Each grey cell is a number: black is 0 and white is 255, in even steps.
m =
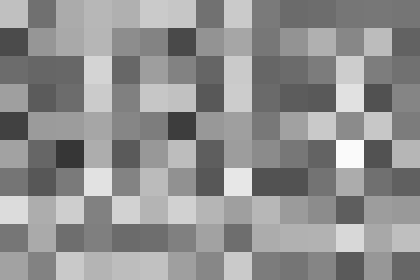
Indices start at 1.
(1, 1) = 192
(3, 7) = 130
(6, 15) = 182
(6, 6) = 152
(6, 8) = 94
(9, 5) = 107
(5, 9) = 159
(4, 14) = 81
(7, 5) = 131
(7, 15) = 96
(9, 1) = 118
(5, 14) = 199
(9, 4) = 127
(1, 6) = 202
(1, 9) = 202
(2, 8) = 147
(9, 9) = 110
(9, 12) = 178
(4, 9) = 204
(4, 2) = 91
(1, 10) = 122
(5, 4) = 166
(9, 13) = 216
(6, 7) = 189
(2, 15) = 98
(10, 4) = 180
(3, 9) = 202
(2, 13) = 135
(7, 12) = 115
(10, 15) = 102
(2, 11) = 147
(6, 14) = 82
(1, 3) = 171
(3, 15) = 113
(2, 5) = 141
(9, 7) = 128
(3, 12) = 124

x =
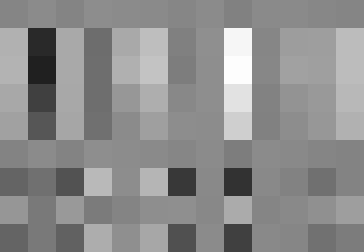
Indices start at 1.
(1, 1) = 133
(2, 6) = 190
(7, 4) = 185
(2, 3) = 169
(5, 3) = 166
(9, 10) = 137
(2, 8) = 143
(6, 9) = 125
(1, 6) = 138
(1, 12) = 135
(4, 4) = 110
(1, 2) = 139
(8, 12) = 144
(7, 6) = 181
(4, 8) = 142
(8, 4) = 123
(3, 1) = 179
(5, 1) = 161
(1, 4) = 141
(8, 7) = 143
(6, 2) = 139
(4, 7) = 136
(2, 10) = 134
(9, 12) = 113
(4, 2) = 64
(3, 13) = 188
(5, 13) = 177
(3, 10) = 135
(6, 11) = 137
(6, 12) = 133

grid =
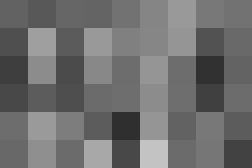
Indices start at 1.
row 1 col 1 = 98
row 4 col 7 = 110
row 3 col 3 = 75
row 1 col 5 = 114
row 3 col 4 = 136
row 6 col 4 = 168
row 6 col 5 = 72
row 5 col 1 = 109
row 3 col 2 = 140
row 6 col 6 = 195
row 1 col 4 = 100
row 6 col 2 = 143
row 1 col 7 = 153
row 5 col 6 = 149
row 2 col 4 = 153

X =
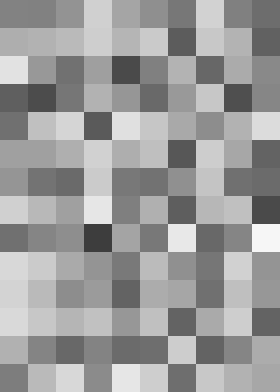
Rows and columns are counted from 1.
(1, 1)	130
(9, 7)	232
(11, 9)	191
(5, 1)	112
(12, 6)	192
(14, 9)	178
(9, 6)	120
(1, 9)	128
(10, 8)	118
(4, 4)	178
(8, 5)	127
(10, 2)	203
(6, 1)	160
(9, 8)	104
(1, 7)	119
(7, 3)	106
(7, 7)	144
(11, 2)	186
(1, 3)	147
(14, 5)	230
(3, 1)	226
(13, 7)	205
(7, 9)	112
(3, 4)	159
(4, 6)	105
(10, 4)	148
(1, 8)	210
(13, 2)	132
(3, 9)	171
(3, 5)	74
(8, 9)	192
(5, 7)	169
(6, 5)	174
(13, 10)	172
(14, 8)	200
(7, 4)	203
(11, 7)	166
